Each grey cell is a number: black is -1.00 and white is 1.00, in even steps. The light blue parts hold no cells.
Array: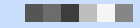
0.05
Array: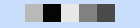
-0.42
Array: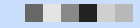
0.44
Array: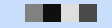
-0.42
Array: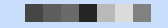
0.01
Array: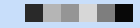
-0.94
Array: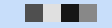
0.07
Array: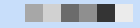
0.84
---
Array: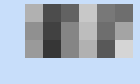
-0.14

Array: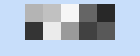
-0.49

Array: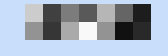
-0.87

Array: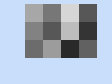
0.48

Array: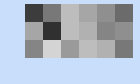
0.04

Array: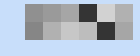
-0.59

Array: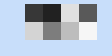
0.48

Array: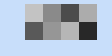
0.43

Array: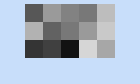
0.21
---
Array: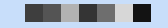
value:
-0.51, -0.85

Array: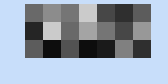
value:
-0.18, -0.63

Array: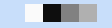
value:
0.96, 0.38

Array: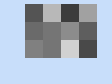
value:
-0.34, -0.43

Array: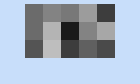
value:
-0.16, -0.42

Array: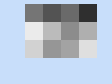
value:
-0.08, 0.75
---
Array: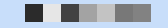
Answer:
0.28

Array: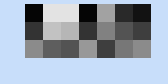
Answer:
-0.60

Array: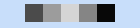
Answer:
0.67

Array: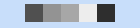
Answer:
0.31

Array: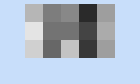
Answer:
-0.10

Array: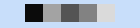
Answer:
-0.34
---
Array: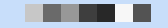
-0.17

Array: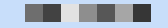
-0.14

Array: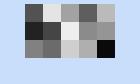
0.09

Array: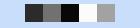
-0.11

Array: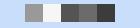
-0.16

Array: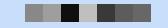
-0.19

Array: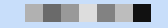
0.20

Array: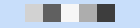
0.36

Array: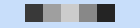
0.07
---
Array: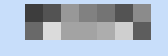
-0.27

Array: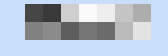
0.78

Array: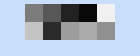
0.14

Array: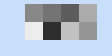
0.17

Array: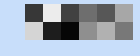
-0.06

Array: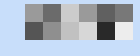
0.86

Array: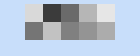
0.35

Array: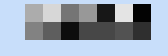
-0.63

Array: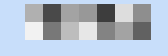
-0.24
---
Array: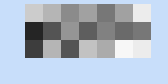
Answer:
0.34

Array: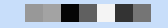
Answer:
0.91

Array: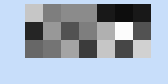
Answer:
0.55

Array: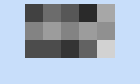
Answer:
-0.59

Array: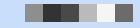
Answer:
0.46

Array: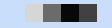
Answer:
-0.16
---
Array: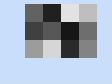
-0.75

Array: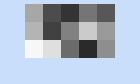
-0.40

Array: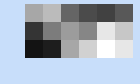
0.47

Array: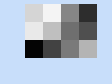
0.91

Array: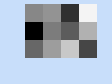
0.15

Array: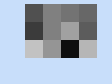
0.00

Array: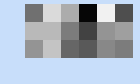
0.71

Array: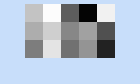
0.98
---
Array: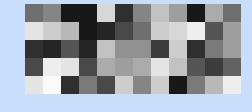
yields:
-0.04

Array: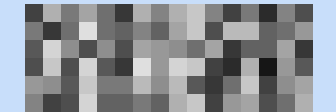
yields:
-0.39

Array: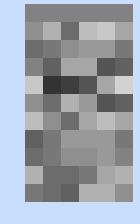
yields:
0.39

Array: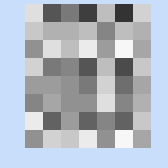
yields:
0.14

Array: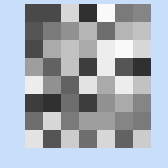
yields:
0.69

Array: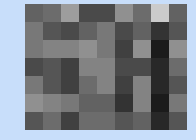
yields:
-0.23

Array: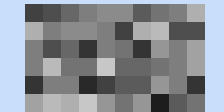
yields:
-0.77

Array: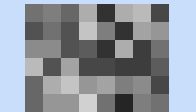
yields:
-0.71
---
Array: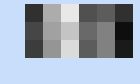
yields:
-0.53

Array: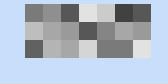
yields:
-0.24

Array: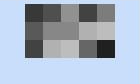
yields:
-0.48

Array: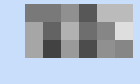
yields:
0.30

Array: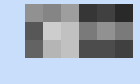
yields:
-0.22

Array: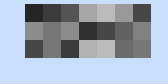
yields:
-0.44

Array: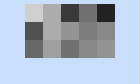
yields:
-0.19

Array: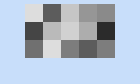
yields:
-0.12
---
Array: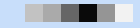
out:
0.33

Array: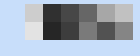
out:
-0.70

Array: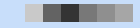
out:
-0.22

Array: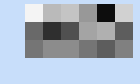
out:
0.10

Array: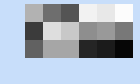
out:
0.30

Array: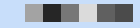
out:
-0.70

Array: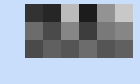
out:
-0.25
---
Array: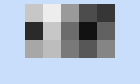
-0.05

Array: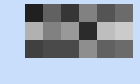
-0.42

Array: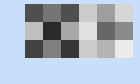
-0.58

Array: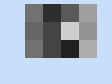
-0.74

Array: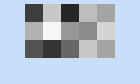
-0.19

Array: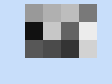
-0.59
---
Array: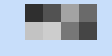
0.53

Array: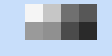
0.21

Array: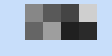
-0.21

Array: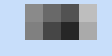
0.00

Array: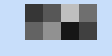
-0.22

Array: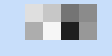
0.36
